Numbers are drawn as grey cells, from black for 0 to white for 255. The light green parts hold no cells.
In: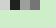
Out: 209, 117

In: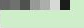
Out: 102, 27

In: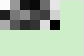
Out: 251, 0

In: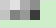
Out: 205, 59

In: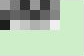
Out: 164, 239

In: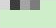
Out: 215, 124

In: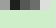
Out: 158, 222

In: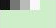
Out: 21, 248
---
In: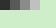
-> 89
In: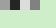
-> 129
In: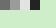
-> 109
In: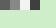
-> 94
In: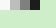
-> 128
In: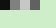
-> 97
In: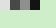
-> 72
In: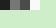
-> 75
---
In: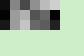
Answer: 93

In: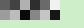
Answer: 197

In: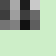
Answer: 17

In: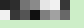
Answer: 161

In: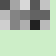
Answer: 33

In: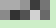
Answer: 210
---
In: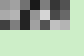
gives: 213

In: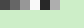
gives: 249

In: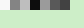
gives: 248

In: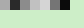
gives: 213

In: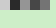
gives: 204

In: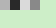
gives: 218

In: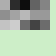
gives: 205

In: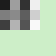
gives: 249

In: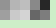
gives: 212
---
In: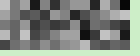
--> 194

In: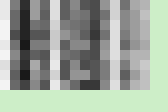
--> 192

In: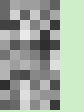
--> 168

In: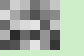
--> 137

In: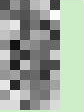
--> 250

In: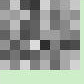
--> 145

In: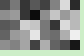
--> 185

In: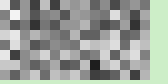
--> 169
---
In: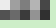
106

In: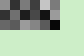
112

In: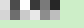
110

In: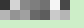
148

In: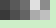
78

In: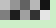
29

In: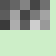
163
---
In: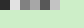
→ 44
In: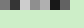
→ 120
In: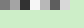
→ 123
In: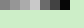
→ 130
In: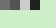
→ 112
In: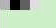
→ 179
